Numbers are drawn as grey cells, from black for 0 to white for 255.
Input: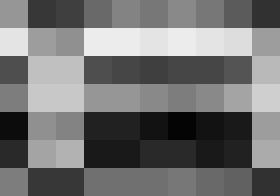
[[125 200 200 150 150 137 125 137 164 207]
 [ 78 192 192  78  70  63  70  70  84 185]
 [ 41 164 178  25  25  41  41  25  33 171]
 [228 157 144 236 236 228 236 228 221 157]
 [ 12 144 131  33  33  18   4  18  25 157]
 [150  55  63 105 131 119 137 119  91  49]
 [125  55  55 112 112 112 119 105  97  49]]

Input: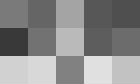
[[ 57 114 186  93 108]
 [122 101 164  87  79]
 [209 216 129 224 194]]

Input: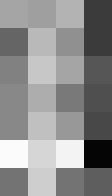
[[251 214 243   5]
 [165 159 179  59]
 [129 199 165  86]
 [136 192 152  72]
 [101 185 144  59]
 [136 173 121  79]
 [115 206 115  94]]

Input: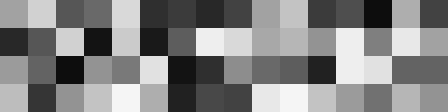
[[ 40  86 209  19 203  25  93 238 217 168 182 147 238 127 232 162]
 [189  53 147 195 245 174  33  72  66 232 245 195 155 113 182 147]
 [162 209  86 105 217  47  59  40  66 162 195  59  78  13 174  66]
 [155  99  13 147 121 225  19  47 141 105  93  33 238 225  99  99]]

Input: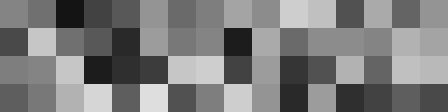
[[126 132 198  28  47  60 198 206  66 156  53  81 178 100 192 185]
 [ 94 120 178 214  94 222  81 126 206 148  41 156  47  66  94  73]
 [ 73 198 112  88  41 156 120 132  28 170 106 140 140 132 178 164]
 [132 112  20  66  88 148 106 126 164 140 206 192  81 170 100 148]]

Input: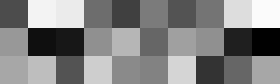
[[ 76 243 235 109  64 123  83 116 221 251]
 [167 190  83 206 138 130 213  51 102 167]
 [152  15  23 144 182 102 160 144  31   1]]

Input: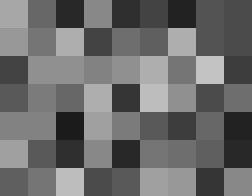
[[ 95 117 189  75  89 160 152  53 136]
 [152 117 174  67 110  95 174  83  75]
 [ 67 144 144 130 144 174 117 195  61]
 [ 89 123 103 174  53 189 144  75 110]
 [160  89  47 136  40 117 110  95  40]
 [167 103  40 136  47  67  34  83  75]
 [130 130  27 160 123  89  61 103  34]]

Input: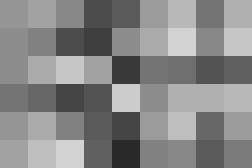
[[162 190 210  96  41 129 135  90 123]
 [141 170 198 162  57 116 110  83  96]
 [149 162 135  76  90 155 184 116 176]
 [149 170 129  90  69 155 190 103 155]
 [141 129  76  63 141 170 210 135 198]
 [116 103  69  83 204 141 176 176 184]]
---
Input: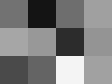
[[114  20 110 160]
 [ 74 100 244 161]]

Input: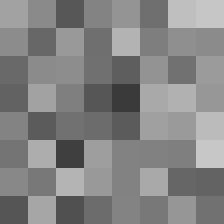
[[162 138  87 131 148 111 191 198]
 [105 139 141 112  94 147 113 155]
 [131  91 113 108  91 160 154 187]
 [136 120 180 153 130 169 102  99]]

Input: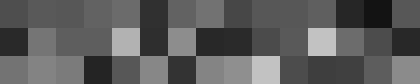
[[ 78  89  87  98 107  48  98 114  71  87  87  95  38  19  87]
 [115 131 123  36  87 135  51 132 143 194  76  62  64  93 139]]

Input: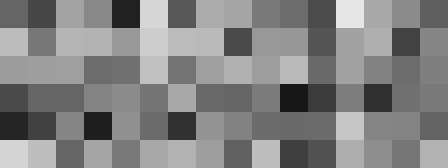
[[101  71 163 136  33 214  87 171 165 121 108  76 230 168 139  95]
 [156 158 159 108 112 192 116 159 177 157 185 105 161 130 109 127]
 [ 37  65 133  30 144 107  50 148 130 107 106 107 198 133 131 100]]

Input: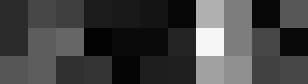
[[ 43  71  63  28  25  20   7 176 125   8  87]
 [ 86  93  48  52   5  30  31 161 144  65  71]]

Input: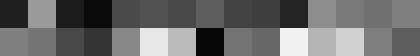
[[ 31 154  27  10  74  82  73  94  66  62  35 142 122 112 127]]
